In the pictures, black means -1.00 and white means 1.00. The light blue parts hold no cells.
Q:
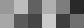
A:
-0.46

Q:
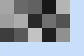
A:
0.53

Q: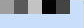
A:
0.53

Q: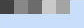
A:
-0.15

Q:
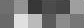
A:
0.47

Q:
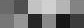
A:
-0.70

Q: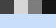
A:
-0.02

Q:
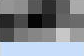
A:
0.05
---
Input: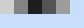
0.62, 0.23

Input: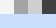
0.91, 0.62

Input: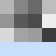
0.86, 0.70

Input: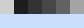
0.62, 0.29

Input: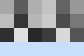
0.76, 0.70

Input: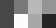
0.98, 0.44

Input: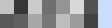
0.70, 0.59
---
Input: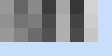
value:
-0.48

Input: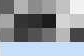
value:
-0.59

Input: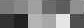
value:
-0.38

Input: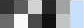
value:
-0.59

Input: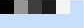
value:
-0.51

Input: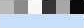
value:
0.09

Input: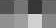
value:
-0.19

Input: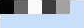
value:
-0.19

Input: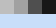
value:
0.26
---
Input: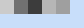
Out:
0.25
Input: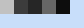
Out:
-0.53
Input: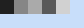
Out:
0.05
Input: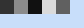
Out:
-0.25
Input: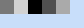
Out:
-0.06
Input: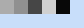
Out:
0.13
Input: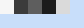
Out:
-0.26
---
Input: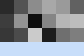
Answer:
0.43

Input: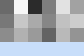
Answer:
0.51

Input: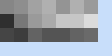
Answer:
0.55

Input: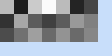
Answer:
0.20

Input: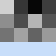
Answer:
0.42

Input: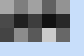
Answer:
-0.86

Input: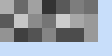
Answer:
0.31

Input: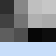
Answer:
0.38

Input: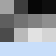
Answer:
0.01

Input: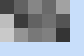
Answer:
-0.12
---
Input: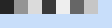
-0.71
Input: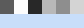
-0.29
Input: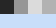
-0.70
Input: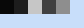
-0.94
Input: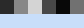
-0.67
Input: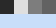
-0.68
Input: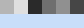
0.42
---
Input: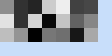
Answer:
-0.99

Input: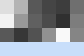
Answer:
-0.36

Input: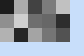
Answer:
0.29

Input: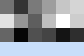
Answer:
-0.37

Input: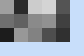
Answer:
0.02

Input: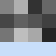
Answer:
0.32

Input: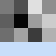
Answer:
-0.54

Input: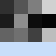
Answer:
-0.50
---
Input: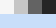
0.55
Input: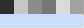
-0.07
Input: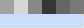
-0.58
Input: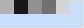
0.13
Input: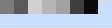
0.26
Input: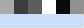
1.00
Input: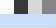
-0.56
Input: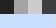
0.28
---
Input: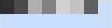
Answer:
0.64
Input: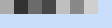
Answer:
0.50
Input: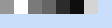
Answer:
-0.66
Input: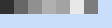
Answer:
0.28
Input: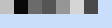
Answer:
0.18
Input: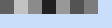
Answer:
0.19
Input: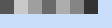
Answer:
0.36
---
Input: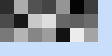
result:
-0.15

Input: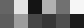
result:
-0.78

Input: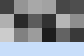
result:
0.11

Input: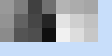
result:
0.51

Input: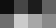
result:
0.08

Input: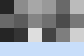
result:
-0.06

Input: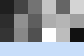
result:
0.25

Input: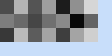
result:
-0.22
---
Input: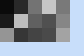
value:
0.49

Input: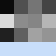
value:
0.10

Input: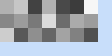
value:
0.22

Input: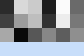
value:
0.22

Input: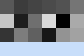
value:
-0.77

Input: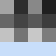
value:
-0.47

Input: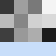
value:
0.05

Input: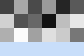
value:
-0.36
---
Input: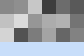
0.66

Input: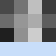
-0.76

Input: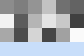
0.32

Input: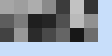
-0.48

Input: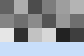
0.80

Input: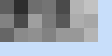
-0.20
